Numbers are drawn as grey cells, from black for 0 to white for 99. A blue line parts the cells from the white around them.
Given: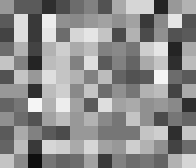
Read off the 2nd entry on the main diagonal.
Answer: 86
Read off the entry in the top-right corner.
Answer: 69
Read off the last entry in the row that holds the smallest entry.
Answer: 83
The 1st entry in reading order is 59
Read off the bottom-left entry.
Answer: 76
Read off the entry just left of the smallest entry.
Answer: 53
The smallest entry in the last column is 18
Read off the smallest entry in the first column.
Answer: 26
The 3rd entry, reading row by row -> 35
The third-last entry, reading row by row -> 39
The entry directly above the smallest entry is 22
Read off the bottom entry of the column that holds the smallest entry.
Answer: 6
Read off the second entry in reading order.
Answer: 35
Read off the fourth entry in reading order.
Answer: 18

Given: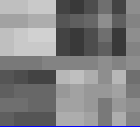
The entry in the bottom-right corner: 51
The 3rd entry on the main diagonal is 81
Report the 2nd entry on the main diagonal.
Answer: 63
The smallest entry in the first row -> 22
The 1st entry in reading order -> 74
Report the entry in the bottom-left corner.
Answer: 37
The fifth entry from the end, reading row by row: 67
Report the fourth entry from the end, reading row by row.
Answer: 63
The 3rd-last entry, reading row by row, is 47
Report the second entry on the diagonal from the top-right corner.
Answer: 37
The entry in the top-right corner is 55

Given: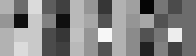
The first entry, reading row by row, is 69
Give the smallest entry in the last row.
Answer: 13
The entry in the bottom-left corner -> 69
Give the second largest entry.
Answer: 92
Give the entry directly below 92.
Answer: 25
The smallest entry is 2
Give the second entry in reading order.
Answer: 42
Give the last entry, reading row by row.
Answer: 42
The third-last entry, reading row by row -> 50
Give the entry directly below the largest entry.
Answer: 32
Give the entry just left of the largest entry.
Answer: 58
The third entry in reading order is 85
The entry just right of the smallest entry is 46
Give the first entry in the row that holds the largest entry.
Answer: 69

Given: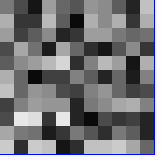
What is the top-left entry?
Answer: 47
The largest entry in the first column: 79
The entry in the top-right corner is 75
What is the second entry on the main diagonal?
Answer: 21
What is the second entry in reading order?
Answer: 29
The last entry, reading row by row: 40
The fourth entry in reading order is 61
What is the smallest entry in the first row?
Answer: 8
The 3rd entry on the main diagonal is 36
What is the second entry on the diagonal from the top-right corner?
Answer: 21
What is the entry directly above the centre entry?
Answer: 18
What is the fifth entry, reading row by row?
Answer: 40
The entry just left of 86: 90
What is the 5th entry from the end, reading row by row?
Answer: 75
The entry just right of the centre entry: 36

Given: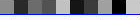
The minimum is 0
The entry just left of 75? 32

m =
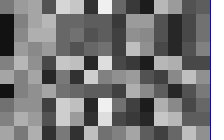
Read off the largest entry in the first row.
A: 93
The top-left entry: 47
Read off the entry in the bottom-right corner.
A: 56
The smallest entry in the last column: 28
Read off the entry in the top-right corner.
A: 36
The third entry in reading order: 64
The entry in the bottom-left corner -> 64
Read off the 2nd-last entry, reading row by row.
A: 74
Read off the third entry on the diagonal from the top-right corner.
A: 15
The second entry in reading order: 60
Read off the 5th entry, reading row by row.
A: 83
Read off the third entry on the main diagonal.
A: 68
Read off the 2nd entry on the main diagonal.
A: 50
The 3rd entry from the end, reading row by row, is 40

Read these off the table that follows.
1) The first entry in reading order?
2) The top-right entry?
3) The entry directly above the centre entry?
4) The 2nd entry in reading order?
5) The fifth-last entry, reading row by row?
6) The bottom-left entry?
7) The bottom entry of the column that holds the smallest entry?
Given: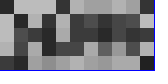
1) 16
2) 20
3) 23
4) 73
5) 62
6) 23
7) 13

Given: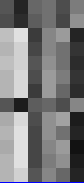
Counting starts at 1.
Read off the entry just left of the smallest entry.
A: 60
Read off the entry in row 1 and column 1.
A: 33
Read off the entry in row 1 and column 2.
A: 14
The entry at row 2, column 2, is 17
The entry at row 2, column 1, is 30
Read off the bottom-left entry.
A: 70
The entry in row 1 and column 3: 40
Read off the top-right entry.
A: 48
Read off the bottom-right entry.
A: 14
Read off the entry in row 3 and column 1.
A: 74
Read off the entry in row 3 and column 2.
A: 87
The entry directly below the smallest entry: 11
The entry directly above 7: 14
